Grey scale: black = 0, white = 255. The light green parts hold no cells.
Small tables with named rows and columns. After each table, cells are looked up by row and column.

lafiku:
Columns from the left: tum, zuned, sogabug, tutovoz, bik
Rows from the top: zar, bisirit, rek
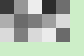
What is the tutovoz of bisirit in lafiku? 159
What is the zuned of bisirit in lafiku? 107
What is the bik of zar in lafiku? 110
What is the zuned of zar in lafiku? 151
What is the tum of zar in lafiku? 57
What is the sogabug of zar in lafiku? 237
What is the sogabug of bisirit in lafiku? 123
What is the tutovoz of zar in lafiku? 44
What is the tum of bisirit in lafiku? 174
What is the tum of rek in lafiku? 218
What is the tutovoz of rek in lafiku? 235
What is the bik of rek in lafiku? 106
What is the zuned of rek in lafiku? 127
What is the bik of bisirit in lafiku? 218
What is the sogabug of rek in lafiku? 217

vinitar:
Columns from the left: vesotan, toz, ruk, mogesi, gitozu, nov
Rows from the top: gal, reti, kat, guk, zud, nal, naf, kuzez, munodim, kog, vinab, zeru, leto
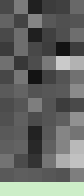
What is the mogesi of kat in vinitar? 64
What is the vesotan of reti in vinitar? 99
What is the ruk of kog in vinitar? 34
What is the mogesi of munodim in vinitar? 85
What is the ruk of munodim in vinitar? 76
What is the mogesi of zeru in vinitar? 117
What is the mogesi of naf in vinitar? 87
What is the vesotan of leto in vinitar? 89
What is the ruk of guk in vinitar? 72
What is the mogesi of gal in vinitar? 60
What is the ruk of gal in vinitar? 32
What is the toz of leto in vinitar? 94
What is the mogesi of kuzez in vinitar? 84
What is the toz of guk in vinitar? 110
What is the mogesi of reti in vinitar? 88
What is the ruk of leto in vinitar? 92
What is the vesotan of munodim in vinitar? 80

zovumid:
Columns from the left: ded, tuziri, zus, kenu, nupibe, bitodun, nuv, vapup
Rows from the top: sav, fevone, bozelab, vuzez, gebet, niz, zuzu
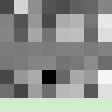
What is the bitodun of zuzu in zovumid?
188
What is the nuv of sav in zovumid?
101
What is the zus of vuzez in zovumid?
126
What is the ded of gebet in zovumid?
119
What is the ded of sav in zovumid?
71
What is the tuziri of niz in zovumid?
151
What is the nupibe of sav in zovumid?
77
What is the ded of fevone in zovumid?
131
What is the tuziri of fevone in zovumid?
83
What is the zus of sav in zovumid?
142
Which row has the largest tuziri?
sav

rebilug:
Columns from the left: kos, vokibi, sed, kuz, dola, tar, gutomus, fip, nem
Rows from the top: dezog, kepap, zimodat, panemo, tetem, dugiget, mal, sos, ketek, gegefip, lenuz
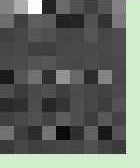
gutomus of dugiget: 44
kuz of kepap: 91
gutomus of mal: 71
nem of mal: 75
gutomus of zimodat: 86
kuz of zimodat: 80
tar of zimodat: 70

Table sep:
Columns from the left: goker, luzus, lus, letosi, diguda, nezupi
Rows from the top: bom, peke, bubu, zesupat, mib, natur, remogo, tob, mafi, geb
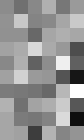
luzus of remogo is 120
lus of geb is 61
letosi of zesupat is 170
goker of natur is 161
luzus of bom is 112
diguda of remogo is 183
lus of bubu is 104
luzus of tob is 113
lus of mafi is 119
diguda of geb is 133

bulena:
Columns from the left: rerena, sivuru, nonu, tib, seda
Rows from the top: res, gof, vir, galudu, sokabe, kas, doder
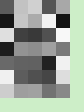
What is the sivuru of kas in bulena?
93
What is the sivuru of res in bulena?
194
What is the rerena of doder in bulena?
205
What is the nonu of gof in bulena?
171
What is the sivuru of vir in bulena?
64
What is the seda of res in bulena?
168
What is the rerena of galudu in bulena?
28
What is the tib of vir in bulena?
81
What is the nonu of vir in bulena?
57
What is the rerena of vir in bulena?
223
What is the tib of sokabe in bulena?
34
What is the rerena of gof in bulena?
22
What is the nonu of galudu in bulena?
141

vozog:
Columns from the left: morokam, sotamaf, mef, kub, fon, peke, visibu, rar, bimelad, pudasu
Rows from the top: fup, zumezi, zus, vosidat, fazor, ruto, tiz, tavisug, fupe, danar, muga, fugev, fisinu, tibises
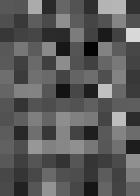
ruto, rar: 79
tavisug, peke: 82
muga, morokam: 97
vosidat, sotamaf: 119
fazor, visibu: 65
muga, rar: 87
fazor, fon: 141
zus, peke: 124
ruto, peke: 100
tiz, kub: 86
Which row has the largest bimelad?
fupe

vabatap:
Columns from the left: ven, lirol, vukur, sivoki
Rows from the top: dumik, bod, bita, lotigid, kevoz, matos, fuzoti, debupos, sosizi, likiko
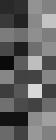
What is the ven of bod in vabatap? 57
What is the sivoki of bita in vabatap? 126
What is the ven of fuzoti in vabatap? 61
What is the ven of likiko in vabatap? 106
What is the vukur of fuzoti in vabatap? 215
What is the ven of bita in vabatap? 124
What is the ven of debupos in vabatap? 112
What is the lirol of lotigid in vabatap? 30
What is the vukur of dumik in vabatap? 147
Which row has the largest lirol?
bita

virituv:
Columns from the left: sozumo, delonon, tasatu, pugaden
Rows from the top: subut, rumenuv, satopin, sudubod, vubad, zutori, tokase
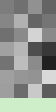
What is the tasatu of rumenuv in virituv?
101
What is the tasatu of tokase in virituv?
201
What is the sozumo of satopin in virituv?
112
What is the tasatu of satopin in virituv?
212
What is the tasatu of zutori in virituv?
147
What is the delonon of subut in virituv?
112
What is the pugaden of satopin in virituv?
138
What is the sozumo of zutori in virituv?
160
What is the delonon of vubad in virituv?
189
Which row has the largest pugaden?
zutori

